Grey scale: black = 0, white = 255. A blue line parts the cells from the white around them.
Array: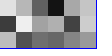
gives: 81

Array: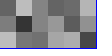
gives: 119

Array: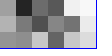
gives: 142

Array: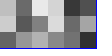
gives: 151

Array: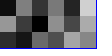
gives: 21

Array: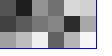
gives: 189
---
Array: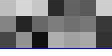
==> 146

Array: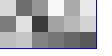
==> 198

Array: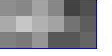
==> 121

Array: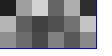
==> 108

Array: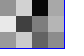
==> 203

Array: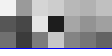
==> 59
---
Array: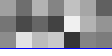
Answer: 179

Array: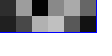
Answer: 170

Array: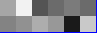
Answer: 123

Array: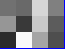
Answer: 201

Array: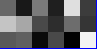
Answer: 109

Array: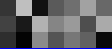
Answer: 78

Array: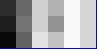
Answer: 249

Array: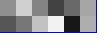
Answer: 105
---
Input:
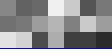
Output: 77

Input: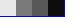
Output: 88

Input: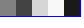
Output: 214

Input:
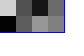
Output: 150

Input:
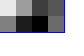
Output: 1

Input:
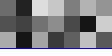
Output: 164

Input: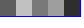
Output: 120

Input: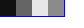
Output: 231

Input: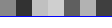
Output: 192

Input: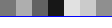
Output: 98
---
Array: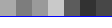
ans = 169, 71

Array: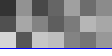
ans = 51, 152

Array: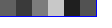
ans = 96, 82

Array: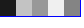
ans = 26, 132

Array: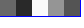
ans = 104, 84

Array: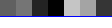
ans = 96, 53

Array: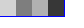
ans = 211, 55
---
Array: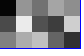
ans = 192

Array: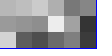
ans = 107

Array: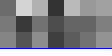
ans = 92

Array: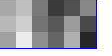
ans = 101

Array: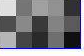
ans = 41

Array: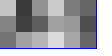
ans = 219

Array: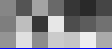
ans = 197

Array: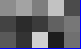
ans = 208

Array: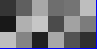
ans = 168
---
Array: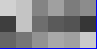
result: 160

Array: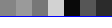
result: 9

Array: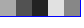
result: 34

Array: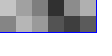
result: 48

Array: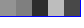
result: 45

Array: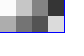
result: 198
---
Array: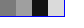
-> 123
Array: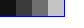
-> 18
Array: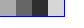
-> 171
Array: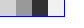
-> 210
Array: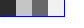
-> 44
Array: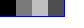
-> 0
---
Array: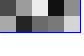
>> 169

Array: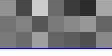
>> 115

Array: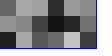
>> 148

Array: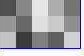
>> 150

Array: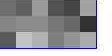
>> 133

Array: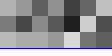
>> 123

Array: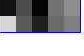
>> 213

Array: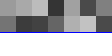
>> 116
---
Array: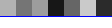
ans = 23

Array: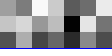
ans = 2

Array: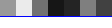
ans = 22

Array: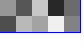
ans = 40

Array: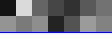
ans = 20

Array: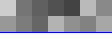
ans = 67

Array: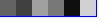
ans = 15

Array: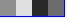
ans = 41

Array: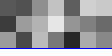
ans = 39

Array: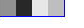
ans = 40
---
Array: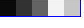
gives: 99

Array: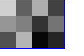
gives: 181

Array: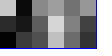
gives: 192

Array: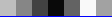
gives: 99

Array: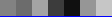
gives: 16

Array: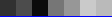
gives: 151

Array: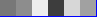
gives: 61

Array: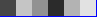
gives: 43
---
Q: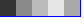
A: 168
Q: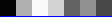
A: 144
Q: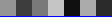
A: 121
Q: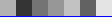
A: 151
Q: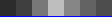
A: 99
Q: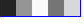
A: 149
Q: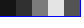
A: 83
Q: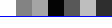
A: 131
